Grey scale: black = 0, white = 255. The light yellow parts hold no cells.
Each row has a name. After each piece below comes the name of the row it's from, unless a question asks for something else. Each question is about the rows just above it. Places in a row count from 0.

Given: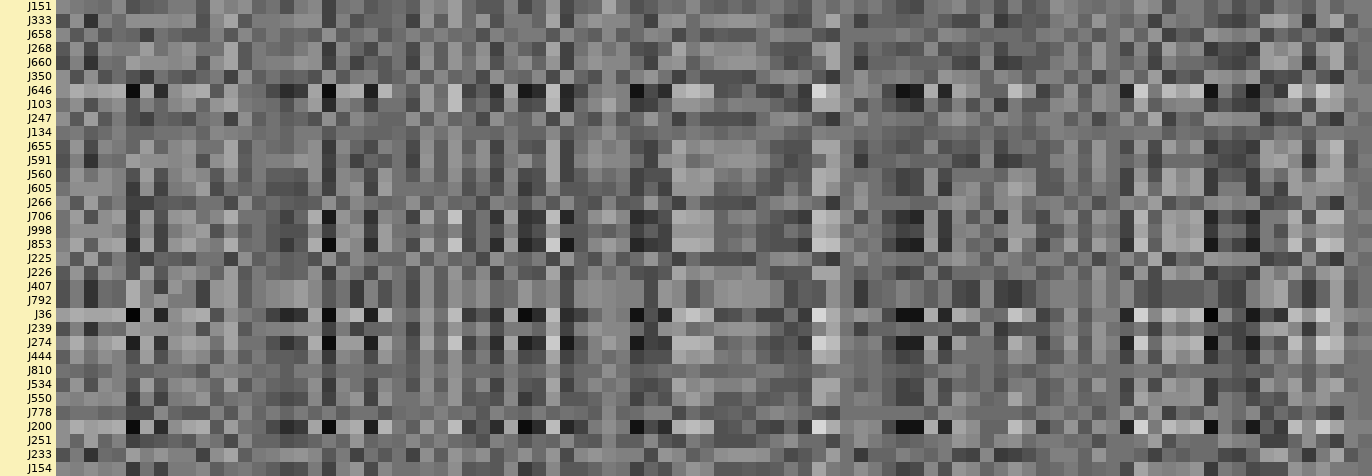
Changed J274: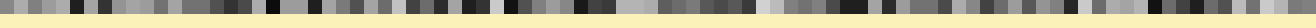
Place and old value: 36, [25]
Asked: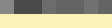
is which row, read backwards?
J239

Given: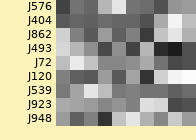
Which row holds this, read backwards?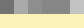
J72
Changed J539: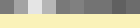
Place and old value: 3, [189]
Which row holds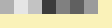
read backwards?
J862
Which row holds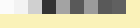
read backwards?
J120
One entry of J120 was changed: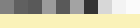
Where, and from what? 7, [208]
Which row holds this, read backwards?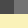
J72
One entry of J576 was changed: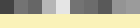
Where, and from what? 7, [81]

